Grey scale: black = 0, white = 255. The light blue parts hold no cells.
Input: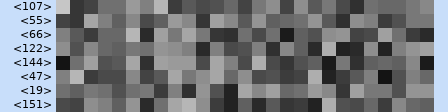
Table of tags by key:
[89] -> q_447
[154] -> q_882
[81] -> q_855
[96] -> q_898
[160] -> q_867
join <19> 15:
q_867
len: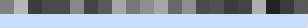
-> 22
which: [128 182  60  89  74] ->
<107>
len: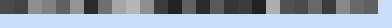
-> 27

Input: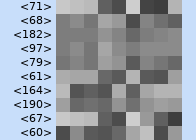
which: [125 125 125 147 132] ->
<182>
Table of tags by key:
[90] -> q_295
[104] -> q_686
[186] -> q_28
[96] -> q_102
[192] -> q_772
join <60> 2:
q_295
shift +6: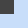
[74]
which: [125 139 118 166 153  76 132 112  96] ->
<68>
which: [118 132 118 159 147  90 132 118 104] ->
<79>
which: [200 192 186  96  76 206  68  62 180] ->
<71>

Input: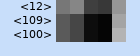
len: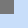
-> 1
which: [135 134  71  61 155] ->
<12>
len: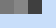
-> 3
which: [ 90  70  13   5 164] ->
<109>

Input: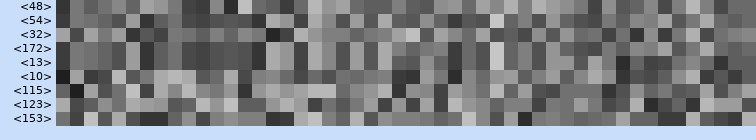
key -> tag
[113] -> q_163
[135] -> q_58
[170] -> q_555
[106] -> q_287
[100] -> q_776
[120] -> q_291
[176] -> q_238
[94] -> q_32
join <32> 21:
q_776
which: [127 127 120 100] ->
<153>
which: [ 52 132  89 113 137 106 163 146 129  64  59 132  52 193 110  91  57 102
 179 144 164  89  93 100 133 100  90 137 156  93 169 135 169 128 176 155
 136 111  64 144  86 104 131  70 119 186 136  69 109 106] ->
<48>
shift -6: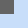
[94]

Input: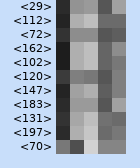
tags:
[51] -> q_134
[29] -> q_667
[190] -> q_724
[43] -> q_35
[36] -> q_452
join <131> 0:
q_134
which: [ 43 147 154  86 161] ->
<29>
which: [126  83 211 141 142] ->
<70>
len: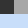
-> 2
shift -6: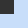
[45]

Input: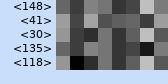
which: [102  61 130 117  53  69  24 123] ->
<135>
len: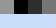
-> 4
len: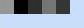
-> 5
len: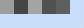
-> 5
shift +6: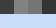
[ 67 136 123  59]
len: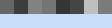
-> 8
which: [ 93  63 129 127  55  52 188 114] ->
<148>

